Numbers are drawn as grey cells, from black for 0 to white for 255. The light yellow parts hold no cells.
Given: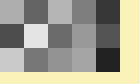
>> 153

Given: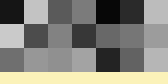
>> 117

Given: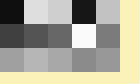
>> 250

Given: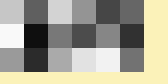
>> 134

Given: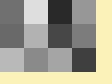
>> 71

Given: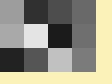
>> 27

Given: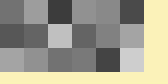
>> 129

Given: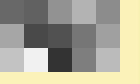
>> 118

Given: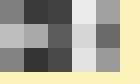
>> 212
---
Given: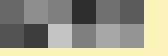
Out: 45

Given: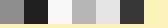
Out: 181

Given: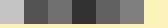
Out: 50

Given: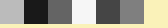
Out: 246

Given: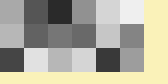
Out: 145

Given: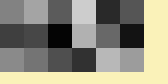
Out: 205

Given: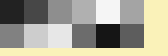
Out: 176
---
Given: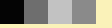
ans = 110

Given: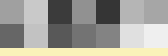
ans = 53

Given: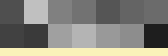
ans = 85

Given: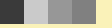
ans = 202

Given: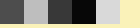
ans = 56

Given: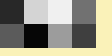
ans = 212

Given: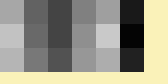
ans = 128

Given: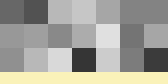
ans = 166

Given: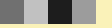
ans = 193

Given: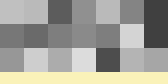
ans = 186
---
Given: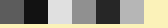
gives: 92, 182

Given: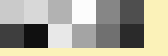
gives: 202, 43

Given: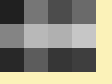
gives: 33, 63

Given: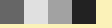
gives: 103, 35

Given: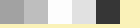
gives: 162, 54

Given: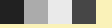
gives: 33, 70

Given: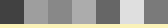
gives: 65, 122

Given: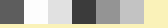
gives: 93, 195
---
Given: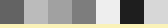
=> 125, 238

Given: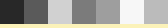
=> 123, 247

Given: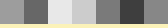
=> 204, 232

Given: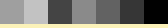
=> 138, 194

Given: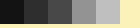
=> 72, 191

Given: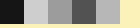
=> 156, 206

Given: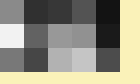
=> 152, 242

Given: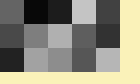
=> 176, 196

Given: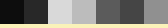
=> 188, 217

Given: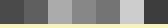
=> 135, 205
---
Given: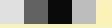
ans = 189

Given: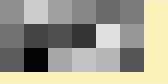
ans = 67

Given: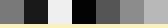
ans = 86

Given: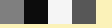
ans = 127

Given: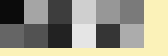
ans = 53

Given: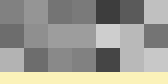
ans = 90
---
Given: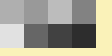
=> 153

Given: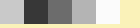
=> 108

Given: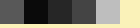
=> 38

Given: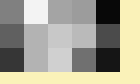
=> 164

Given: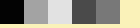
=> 226

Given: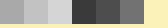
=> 58
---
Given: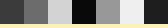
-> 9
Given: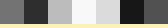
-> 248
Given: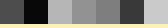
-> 146
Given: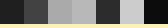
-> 184
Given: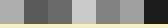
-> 201
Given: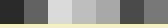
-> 190
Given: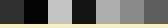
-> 20
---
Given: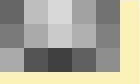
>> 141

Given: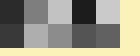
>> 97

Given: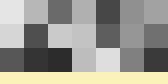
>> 58

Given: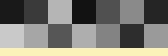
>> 154

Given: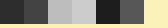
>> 87

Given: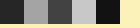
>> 18

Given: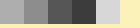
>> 215
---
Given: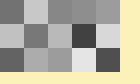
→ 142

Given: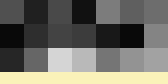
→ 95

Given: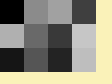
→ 161

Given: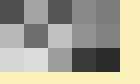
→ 137

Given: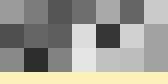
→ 101

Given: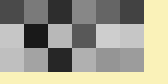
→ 101

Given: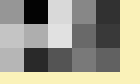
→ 135
